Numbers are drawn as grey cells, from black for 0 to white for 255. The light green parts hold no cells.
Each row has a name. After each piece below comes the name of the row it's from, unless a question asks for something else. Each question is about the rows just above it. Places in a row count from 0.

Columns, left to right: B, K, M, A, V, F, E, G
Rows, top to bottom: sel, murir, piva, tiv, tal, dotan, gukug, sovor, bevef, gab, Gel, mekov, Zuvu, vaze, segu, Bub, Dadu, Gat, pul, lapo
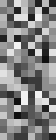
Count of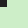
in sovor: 2
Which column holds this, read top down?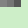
A
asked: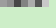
pul
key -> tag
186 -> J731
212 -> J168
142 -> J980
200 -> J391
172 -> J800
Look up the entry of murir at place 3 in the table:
J391
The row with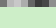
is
Gat

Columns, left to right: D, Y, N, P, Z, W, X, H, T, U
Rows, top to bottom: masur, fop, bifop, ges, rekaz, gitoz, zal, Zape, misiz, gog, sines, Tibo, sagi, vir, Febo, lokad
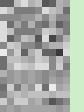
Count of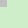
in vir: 6
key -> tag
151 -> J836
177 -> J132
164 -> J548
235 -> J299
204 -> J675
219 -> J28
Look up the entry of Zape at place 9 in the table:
J28
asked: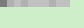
vir
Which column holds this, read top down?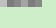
N
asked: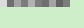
ges

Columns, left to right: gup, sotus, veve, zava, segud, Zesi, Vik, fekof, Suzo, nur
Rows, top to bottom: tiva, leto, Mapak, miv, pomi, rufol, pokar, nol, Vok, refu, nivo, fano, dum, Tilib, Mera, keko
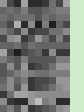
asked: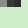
Mera
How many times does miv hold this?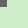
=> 2

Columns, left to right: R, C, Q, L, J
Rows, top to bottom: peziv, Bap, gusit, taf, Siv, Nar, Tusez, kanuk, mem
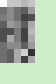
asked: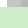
peziv
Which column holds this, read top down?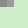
C
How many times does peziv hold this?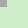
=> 0

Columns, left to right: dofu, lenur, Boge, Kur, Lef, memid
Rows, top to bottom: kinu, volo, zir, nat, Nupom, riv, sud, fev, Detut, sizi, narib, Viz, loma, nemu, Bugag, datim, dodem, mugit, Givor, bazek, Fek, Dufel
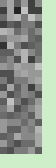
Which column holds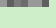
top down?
dofu
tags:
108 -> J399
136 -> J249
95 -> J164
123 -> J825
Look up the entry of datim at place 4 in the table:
J249
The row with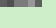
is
Dufel
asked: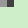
kinu

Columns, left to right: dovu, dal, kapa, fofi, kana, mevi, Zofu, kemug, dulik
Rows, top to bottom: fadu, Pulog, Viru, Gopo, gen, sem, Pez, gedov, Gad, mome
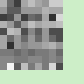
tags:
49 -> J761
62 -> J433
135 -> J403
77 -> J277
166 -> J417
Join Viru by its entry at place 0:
J433
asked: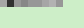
Pez
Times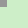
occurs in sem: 3
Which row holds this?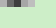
fadu
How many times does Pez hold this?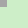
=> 2

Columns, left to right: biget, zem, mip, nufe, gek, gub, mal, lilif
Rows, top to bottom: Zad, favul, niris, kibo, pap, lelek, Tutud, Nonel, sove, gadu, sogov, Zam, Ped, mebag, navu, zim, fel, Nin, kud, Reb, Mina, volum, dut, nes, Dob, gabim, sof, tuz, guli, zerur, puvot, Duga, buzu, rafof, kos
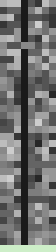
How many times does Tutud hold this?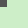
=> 4
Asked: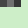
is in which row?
Reb
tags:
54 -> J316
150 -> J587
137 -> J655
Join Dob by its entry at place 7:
J587
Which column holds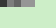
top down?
lilif
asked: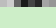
gabim
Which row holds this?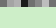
gadu

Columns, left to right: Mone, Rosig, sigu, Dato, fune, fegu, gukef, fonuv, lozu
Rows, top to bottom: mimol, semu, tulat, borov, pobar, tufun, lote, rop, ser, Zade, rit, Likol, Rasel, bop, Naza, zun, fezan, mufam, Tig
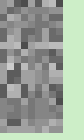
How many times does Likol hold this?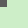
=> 1
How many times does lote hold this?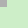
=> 4
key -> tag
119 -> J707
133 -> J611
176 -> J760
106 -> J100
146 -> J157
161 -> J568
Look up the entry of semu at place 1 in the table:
J100
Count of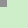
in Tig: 4

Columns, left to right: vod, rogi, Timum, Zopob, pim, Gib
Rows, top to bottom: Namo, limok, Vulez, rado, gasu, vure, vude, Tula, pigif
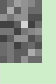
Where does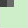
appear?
rado
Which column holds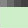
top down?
pim
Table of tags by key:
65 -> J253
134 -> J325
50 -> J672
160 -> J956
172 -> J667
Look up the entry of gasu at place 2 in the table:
J253
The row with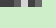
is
rado
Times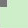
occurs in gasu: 3

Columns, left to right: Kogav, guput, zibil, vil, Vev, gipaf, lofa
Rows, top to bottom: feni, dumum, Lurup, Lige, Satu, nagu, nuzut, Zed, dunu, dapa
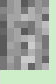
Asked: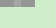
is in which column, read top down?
gipaf
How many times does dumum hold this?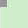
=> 2
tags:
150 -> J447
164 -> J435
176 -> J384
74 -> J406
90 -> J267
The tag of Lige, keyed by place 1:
J435
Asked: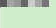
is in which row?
nuzut

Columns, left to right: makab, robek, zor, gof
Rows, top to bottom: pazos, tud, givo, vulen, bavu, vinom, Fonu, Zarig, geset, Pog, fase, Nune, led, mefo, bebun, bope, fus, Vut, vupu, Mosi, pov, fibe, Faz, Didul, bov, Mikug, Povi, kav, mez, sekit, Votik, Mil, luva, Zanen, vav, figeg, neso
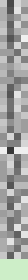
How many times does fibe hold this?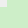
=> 3
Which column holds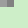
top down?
robek
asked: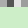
mefo
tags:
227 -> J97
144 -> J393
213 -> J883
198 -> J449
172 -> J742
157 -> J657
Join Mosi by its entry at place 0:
J393
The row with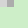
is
sekit

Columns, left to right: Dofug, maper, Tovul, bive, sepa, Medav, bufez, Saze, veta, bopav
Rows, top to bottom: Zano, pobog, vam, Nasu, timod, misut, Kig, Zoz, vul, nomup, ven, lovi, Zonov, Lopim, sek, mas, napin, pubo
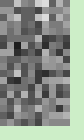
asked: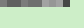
vul
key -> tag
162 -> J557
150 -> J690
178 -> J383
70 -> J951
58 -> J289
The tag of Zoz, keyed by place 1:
J557
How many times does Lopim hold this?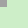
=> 2
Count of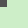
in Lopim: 3
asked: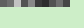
ven
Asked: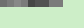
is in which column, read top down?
sepa

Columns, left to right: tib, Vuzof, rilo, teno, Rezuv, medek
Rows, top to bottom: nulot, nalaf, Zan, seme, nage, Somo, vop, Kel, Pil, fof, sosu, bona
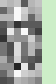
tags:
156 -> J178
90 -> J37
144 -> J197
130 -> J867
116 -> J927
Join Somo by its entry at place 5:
J867
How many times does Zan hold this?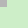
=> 2
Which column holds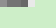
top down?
teno
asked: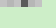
nulot
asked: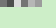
vop
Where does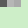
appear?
bona
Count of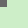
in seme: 0

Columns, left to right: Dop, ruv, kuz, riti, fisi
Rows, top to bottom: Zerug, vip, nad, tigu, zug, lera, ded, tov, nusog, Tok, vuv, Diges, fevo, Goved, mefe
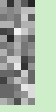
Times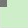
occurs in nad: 2
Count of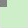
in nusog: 1
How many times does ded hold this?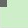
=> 0
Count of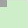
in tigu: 0
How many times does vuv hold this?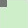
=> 0
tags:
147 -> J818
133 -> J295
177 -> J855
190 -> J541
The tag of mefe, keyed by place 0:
J855
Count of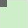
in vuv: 3

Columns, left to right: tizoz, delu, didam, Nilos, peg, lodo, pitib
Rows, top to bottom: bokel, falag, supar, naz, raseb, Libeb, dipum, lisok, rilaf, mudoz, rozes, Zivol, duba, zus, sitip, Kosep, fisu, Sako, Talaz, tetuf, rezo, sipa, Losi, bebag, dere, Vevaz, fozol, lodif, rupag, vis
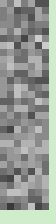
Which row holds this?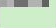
rilaf
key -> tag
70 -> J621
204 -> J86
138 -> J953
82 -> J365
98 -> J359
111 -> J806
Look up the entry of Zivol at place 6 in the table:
J365
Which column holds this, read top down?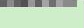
pitib
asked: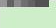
Zivol
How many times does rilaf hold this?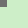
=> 2
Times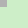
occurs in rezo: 5

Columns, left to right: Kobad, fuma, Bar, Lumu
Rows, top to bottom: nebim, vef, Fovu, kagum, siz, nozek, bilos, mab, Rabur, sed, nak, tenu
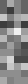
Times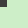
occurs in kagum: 2
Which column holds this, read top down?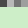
fuma

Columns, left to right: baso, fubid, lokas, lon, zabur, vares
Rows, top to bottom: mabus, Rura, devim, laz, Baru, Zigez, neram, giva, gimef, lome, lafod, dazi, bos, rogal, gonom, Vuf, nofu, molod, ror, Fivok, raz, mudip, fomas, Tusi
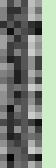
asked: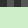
laz
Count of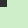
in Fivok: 1
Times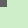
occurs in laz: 0

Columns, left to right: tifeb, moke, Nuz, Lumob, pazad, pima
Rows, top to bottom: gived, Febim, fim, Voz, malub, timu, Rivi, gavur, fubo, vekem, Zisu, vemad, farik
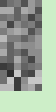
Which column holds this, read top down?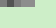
pazad
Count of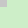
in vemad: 3
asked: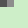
gavur
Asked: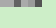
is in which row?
Febim
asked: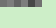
fim
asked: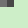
fubo
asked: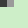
farik

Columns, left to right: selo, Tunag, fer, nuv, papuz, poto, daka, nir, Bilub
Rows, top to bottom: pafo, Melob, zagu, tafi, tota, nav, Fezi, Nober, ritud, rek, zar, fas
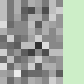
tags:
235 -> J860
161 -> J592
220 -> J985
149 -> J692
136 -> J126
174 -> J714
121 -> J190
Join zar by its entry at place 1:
J692
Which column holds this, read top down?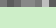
nuv
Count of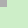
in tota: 4
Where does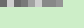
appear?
nav
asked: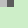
tafi

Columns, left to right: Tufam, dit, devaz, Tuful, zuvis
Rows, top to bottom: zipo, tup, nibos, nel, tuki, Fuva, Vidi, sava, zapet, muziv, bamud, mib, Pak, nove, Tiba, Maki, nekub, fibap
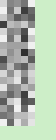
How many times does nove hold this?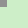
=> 2
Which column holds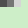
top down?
Tufam
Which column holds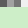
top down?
Tufam
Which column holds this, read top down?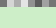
Tufam
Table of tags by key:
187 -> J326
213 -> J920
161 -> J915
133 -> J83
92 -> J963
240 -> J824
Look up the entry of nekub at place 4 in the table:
J920
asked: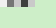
Fuva

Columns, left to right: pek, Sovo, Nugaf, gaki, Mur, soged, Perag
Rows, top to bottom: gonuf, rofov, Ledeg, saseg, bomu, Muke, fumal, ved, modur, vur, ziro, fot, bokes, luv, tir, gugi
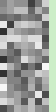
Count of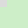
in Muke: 4
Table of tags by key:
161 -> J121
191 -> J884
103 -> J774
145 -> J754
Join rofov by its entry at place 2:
J884
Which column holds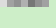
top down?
Mur

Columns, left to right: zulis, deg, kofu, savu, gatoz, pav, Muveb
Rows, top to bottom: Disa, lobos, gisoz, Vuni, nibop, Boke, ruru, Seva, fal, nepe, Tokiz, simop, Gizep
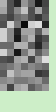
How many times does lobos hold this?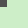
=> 3
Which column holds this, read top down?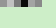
savu

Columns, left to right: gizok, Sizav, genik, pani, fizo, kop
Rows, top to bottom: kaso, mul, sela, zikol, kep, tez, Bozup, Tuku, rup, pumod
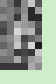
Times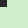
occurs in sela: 2
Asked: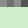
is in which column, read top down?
gizok
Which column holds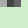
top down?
pani
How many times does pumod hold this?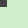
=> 0
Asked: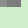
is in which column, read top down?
Sizav
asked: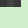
Tuku

